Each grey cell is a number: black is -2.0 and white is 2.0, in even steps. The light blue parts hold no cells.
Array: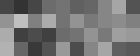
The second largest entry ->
0.8
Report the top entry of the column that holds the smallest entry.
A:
-1.2
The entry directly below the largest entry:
-1.0
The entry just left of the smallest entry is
-0.9
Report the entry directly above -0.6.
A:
0.4
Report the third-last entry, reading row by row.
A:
0.6
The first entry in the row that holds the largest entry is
0.3
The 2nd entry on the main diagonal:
1.0
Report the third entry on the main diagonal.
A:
-0.8
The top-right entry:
-0.7
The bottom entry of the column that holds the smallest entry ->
-0.4
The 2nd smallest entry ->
-1.1

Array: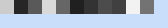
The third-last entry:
-1.0
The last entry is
-0.2
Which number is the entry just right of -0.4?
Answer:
-1.5

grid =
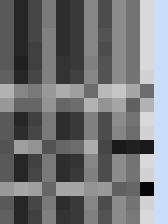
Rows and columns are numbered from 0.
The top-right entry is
1.4
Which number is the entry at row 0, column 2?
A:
-0.9
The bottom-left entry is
-0.5
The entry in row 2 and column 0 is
-0.6
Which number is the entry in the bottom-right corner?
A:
1.4
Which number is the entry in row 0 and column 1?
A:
-1.4
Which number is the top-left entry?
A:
-0.6
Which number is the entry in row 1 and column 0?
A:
-0.6
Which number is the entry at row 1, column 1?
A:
-1.4
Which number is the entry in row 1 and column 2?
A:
-0.9
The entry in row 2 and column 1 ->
-1.4
